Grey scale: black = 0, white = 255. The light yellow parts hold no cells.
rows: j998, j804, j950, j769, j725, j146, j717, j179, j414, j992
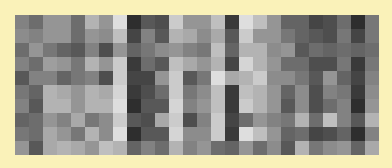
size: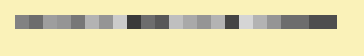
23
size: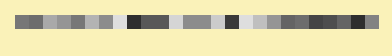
26
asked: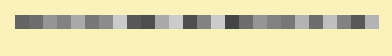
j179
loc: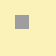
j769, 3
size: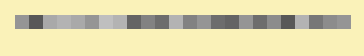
24
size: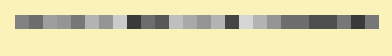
26

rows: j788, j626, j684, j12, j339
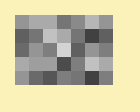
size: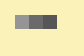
3
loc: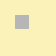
j788, 6
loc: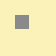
j788, 5
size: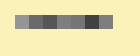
7

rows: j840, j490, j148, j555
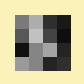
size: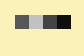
4
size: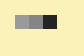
3
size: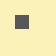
1
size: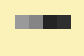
4

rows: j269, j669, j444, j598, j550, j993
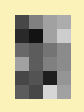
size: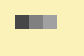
3
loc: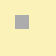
j269, 4
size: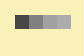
4
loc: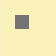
j444, 3
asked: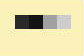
j669
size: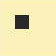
1
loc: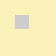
j669, 4

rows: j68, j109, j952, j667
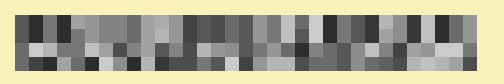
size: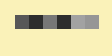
6
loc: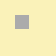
j68, 11
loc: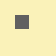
j667, 27
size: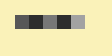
5

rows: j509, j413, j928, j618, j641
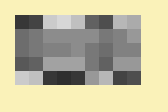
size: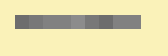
9
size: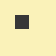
1

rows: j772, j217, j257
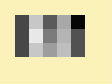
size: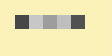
5
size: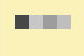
4
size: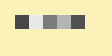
5
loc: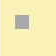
j772, 4
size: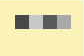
4
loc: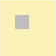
j257, 4

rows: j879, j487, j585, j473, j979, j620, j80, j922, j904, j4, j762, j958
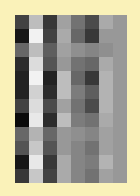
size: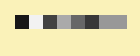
8
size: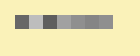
7
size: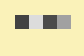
4
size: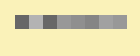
8

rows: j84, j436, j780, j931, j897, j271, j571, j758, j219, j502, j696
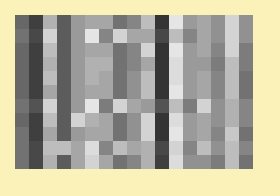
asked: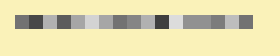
j696
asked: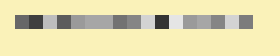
j780
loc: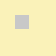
j219, 16

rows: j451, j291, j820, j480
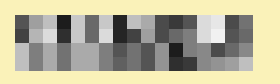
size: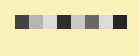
8
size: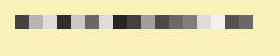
17
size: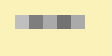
5
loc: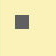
j480, 8
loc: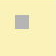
j291, 2

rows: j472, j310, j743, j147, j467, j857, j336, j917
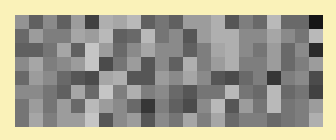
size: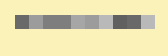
10
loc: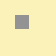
j472, 1

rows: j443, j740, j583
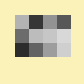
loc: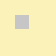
j740, 3
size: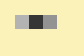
3
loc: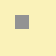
j443, 3
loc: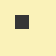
j443, 2
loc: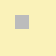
j740, 2
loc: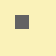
j583, 2

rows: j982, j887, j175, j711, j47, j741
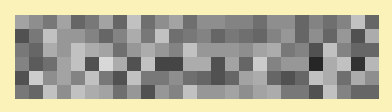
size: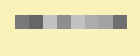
8
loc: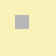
j711, 26
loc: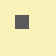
j711, 2

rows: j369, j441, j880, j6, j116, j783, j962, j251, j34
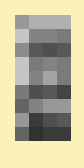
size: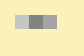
3
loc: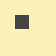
j783, 4
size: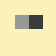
2
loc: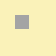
j116, 3

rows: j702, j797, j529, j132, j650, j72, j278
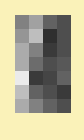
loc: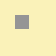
j797, 1
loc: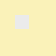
j650, 1
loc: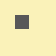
j132, 4
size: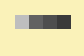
4
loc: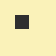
j797, 3
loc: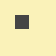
j650, 3

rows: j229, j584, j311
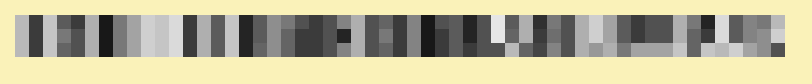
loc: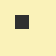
j229, 38
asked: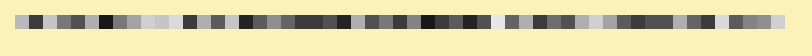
j584
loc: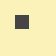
j311, 38
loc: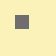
j584, 39

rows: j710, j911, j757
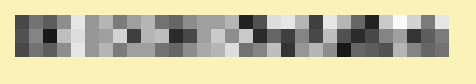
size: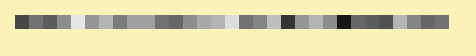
31
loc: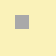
j757, 14
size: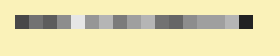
17
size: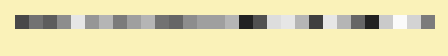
30
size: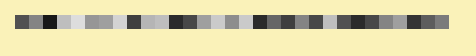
31
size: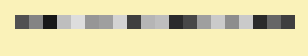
20

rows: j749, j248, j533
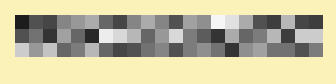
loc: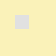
j749, 16
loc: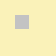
j533, 3
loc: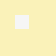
j749, 15
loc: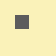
j248, 14
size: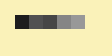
5

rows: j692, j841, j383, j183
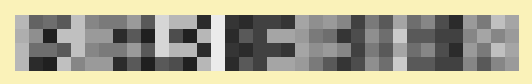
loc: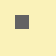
j692, 2
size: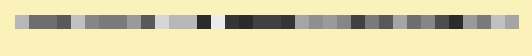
36
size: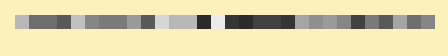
30

